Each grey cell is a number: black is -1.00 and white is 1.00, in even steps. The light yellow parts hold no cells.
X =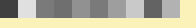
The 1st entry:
-0.50
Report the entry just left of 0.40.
-0.22
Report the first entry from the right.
0.40

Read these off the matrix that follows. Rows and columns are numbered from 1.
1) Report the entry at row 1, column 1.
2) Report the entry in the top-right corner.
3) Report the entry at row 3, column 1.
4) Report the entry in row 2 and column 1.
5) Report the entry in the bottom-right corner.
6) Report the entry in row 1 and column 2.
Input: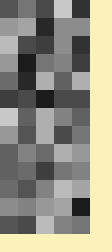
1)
-0.34
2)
-0.61
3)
0.47
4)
0.19
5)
-0.08
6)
-0.08

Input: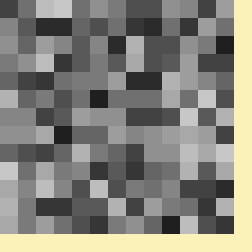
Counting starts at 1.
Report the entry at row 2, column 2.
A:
-0.30
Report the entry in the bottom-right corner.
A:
-0.58
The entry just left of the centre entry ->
0.13
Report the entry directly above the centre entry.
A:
-0.12
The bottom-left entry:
0.32
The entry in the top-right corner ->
0.23
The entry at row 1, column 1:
-0.48
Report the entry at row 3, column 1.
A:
0.13
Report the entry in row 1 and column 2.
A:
-0.12
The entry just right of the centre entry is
-0.48
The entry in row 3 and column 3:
0.23
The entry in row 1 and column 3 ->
0.48
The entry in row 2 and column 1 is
0.04

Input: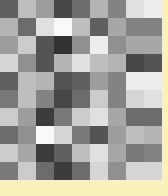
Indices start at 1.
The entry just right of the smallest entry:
0.13
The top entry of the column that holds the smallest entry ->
-0.44
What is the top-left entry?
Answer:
-0.25
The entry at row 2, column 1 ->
0.41
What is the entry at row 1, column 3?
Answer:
0.23
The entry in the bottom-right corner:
0.67
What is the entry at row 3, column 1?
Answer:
0.23
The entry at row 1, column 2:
0.49
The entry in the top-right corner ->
0.86
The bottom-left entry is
-0.05
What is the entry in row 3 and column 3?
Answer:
-0.34
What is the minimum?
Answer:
-0.61
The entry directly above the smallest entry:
0.95

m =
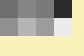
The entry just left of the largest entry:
0.22
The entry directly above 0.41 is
0.04
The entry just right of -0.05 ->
-0.67

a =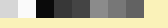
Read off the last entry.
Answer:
-0.23
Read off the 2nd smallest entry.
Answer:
-0.57
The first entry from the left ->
0.68

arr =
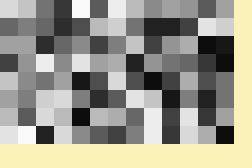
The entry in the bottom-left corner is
0.78
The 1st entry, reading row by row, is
0.70
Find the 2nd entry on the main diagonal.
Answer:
-0.01
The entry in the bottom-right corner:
-0.90
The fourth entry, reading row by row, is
-0.57
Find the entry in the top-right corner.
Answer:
0.26
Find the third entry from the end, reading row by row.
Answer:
0.70
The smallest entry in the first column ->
-0.49
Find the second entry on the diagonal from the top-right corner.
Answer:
0.78
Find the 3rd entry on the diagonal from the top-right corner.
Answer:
0.36
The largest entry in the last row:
0.95
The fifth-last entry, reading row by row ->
0.86
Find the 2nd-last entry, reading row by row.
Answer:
0.36
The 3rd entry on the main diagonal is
-0.65
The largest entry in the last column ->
0.62
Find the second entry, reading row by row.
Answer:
0.54
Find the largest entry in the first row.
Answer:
0.95

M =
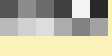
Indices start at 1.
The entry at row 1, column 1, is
-0.33
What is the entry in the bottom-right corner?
0.27
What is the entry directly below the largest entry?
0.02
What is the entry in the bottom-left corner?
0.46

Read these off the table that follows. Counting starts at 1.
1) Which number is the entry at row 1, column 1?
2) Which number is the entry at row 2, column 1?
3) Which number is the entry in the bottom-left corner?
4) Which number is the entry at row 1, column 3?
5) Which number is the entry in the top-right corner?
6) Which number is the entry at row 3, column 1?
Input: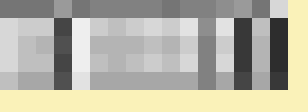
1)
-0.08
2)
0.69
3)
0.50
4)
-0.08
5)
0.69
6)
0.69

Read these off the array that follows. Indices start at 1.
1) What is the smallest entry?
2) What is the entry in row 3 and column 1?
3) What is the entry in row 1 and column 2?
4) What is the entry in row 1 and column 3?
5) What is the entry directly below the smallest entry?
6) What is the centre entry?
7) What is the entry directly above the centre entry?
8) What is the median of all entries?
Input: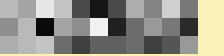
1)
-0.92
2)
0.36
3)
0.28
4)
0.80
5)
0.54
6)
0.89
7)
-0.83
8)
0.03

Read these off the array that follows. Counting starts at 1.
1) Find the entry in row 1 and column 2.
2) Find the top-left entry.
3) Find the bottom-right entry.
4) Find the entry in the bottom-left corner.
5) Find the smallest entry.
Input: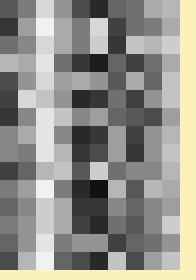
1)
-0.03
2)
-0.31
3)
0.53
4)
-0.41
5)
-0.87

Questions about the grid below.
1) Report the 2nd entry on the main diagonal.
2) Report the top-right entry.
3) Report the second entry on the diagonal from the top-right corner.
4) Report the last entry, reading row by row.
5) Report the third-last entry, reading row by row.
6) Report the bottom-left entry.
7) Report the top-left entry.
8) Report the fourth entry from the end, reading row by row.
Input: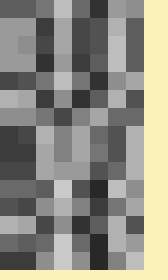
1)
0.21
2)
0.11
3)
0.39
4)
0.48
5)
-0.69
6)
-0.53
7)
-0.27
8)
0.11

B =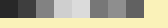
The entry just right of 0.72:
-0.07
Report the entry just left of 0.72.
0.62

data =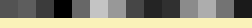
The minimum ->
-1.00
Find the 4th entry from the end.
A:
0.09
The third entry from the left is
-0.54
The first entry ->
-0.35

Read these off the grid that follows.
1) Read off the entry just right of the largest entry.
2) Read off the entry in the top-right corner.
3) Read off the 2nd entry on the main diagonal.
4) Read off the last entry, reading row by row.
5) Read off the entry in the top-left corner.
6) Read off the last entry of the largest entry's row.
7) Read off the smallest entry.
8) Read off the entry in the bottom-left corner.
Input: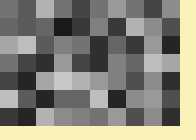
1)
0.40
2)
0.10
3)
-0.29
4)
-0.63
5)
-0.10
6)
-0.63
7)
-0.80
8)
-0.55
